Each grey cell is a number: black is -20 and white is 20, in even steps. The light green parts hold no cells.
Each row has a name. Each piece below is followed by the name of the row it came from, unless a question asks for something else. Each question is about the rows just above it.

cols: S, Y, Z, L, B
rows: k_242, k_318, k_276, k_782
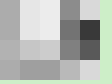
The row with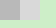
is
k_782
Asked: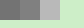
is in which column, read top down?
L

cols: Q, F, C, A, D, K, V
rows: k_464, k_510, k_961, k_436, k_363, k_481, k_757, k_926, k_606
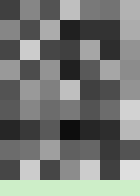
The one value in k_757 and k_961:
-13
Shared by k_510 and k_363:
-8
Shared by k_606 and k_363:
-10

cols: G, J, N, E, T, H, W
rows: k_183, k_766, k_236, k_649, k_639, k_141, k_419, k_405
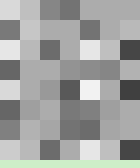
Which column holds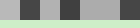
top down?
W
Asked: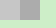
k_766

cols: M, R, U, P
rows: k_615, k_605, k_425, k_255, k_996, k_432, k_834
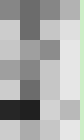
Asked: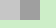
k_425
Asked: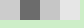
k_996
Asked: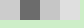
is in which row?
k_605
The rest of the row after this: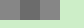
8
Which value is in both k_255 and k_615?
1
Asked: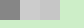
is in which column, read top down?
M
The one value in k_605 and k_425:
11

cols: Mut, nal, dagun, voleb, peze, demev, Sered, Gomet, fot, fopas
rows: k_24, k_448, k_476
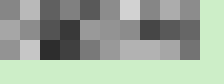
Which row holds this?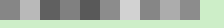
k_24
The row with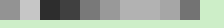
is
k_476
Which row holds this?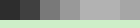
k_476
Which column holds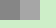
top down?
Mut

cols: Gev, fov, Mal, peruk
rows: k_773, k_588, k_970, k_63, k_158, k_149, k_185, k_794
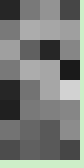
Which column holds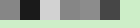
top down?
peruk
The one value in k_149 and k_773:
-1

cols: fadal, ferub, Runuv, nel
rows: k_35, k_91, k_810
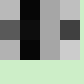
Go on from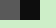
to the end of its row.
6  -10
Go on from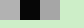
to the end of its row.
12

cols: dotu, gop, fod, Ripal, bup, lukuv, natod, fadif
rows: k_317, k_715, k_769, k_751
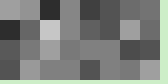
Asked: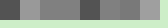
k_751
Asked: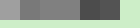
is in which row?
k_769
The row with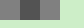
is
k_751
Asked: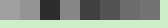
k_317
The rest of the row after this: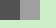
-3

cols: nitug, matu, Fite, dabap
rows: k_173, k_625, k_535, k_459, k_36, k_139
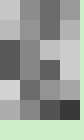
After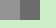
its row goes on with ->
8
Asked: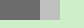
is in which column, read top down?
Fite
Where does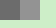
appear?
k_36
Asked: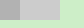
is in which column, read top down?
dabap

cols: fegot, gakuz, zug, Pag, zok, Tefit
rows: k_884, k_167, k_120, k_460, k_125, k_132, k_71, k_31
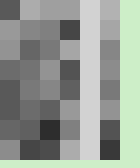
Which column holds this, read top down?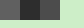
zug
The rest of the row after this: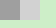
8
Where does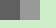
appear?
k_132

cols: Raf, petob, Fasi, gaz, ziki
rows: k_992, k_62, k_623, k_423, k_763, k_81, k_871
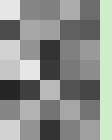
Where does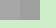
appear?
k_62
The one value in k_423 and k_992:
16
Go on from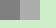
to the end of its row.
-3

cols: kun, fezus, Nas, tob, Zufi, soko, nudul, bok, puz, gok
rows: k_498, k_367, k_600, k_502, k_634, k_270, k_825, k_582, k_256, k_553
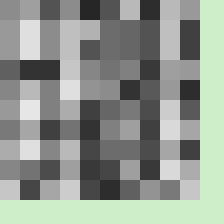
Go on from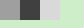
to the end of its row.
6
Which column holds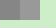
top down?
kun
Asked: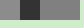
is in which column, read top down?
Nas
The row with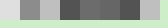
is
k_600
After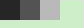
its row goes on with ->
-13  9  4

